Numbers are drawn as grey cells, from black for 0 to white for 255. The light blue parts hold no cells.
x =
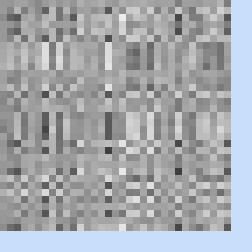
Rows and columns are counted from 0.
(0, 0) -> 152
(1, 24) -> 136
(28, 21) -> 219
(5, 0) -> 152
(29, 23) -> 161
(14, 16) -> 157
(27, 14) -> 150
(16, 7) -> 184
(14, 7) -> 157
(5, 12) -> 161
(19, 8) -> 110
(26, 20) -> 163
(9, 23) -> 153
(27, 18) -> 125
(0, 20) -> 174
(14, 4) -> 159
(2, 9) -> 150
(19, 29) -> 189
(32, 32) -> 90
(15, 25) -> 121
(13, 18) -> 195
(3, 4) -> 160
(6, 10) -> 175
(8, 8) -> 220
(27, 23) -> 145
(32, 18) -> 150
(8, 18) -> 135
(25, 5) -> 180
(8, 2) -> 151
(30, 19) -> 205
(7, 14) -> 143
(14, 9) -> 142
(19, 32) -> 167
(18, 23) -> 173
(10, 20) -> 160
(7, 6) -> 222
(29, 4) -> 147
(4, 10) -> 110
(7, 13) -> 159
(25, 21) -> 111

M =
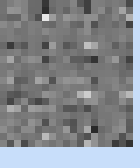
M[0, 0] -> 114
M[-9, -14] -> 115
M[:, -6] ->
[126, 126, 143, 82, 112, 119, 166, 129, 52, 119, 119, 82, 109, 146, 146, 109, 106, 95, 41, 146, 146]
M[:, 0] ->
[114, 115, 111, 138, 123, 120, 105, 118, 133, 121, 121, 134, 118, 111, 106, 130, 122, 129, 141, 114, 130]
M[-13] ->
[133, 166, 110, 131, 143, 137, 67, 108, 117, 132, 93, 93, 81, 52, 113, 130, 152, 104, 66]
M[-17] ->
[123, 126, 114, 116, 126, 121, 136, 127, 123, 122, 114, 128, 139, 112, 120, 118, 121, 126, 124]
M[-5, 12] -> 122
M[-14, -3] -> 116
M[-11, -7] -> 114
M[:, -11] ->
[116, 117, 123, 123, 123, 121, 119, 120, 117, 121, 124, 135, 123, 128, 121, 114, 120, 115, 122, 120, 127]
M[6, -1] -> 100
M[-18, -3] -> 106
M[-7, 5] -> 70
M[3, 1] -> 126
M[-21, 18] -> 73
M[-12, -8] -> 104
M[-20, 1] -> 148
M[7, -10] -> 113
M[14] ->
[106, 70, 110, 135, 92, 70, 90, 127, 121, 130, 136, 115, 143, 146, 122, 110, 114, 139, 117]
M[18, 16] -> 135
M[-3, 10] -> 86
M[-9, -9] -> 122
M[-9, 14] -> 122
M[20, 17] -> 82
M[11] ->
[134, 160, 93, 97, 115, 163, 145, 83, 135, 147, 143, 149, 135, 82, 124, 127, 131, 113, 134]
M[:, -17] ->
[136, 145, 102, 140, 114, 120, 102, 128, 110, 124, 118, 93, 104, 83, 110, 161, 118, 128, 108, 128, 153]
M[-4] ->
[129, 138, 128, 112, 146, 132, 81, 133, 115, 95, 82, 117, 126, 95, 123, 118, 125, 137, 93]
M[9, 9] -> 118
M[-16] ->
[120, 126, 120, 116, 121, 119, 113, 125, 121, 115, 114, 123, 126, 119, 126, 116, 121, 132, 120]
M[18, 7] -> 114
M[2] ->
[111, 101, 102, 137, 110, 80, 231, 156, 123, 149, 139, 130, 143, 143, 110, 116, 131, 115, 174]
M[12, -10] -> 130

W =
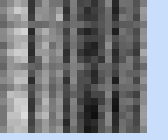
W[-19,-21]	118
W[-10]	[101, 149, 143, 132, 101, 93, 136, 112, 119, 101, 128, 118, 85, 58, 101, 101, 76, 114, 117, 74, 106]
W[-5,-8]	35
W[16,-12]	65
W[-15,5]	146
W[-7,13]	86
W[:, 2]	[170, 203, 151, 145, 197, 173, 175, 205, 179, 143, 173, 192, 161, 182, 205, 200, 193, 182, 189]
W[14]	[135, 169, 205, 203, 55, 118, 181, 121, 149, 61, 130, 63, 42, 35, 64, 108, 24, 112, 117, 92, 138]
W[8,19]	83
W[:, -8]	[51, 63, 56, 73, 51, 67, 33, 41, 73, 58, 40, 44, 86, 71, 35, 22, 15, 45, 35]
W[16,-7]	71
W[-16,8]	114
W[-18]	[136, 166, 203, 189, 54, 142, 145, 126, 153, 47, 122, 80, 45, 63, 78, 109, 33, 93, 108, 89, 154]
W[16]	[118, 192, 193, 220, 71, 161, 184, 112, 152, 65, 119, 62, 32, 15, 71, 137, 42, 94, 110, 72, 157]
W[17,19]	71
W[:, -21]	[118, 136, 114, 102, 138, 136, 101, 130, 113, 101, 123, 138, 110, 122, 135, 118, 118, 118, 135]
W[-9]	[123, 158, 173, 177, 83, 125, 155, 122, 148, 81, 130, 81, 66, 40, 88, 100, 65, 113, 98, 96, 130]
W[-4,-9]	27
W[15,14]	95
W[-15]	[138, 166, 197, 211, 41, 146, 173, 138, 122, 64, 128, 55, 35, 51, 81, 105, 31, 115, 99, 75, 142]
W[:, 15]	[134, 109, 105, 105, 105, 122, 143, 119, 127, 101, 100, 113, 119, 131, 108, 113, 137, 134, 109]
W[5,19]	83
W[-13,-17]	50
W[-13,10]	114
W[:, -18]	[153, 189, 179, 152, 211, 171, 186, 201, 190, 132, 177, 189, 144, 177, 203, 209, 220, 194, 183]
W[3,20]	119
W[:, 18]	[111, 108, 109, 92, 99, 109, 100, 84, 121, 117, 98, 113, 108, 84, 117, 91, 110, 96, 90]
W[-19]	[118, 140, 170, 153, 53, 110, 149, 116, 115, 68, 125, 70, 76, 51, 84, 134, 40, 113, 111, 83, 123]
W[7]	[130, 185, 205, 201, 44, 152, 154, 132, 153, 47, 126, 55, 35, 41, 82, 119, 42, 94, 84, 57, 167]
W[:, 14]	[84, 78, 83, 87, 81, 72, 72, 82, 53, 101, 88, 79, 110, 71, 64, 95, 71, 87, 87]

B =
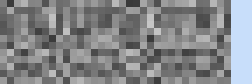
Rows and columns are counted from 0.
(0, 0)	126
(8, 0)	160
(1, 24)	100
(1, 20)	100
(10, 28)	80
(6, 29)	149
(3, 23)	118
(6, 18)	70
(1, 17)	106
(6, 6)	73
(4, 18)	96
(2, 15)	81
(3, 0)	86
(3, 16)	140
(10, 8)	90
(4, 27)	149
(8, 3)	127
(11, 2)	143
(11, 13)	142
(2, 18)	96
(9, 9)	159
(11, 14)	146
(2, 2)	127
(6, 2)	154
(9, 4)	112
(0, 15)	111
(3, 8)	86
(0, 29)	113
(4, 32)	95
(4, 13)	149
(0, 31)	144
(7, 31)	147
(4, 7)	140
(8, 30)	121
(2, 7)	192
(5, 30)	133
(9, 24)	116
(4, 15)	142

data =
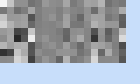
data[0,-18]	244
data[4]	[153, 162, 69, 78, 197, 131, 134, 132, 123, 103, 142, 145, 133, 81, 146, 93, 125, 188]
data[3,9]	163
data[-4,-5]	53
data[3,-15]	162
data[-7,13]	164
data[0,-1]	119
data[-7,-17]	153
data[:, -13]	[123, 127, 126, 128, 131, 135, 123, 141, 127]
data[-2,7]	132
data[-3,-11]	145
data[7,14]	103
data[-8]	[120, 148, 111, 125, 164, 127, 137, 138, 128, 143, 133, 129, 145, 109, 155, 129, 136, 171]
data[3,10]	120
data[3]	[211, 178, 158, 162, 105, 128, 133, 131, 138, 163, 120, 119, 138, 177, 163, 151, 151, 93]
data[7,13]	192
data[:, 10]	[122, 133, 128, 120, 142, 147, 129, 145, 121]
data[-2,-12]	131
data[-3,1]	159
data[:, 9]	[166, 143, 160, 163, 103, 100, 157, 148, 179]
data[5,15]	103
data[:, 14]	[180, 155, 162, 163, 146, 142, 161, 103, 135]
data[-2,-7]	115
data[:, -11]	[141, 138, 147, 131, 132, 132, 145, 132, 134]
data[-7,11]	104
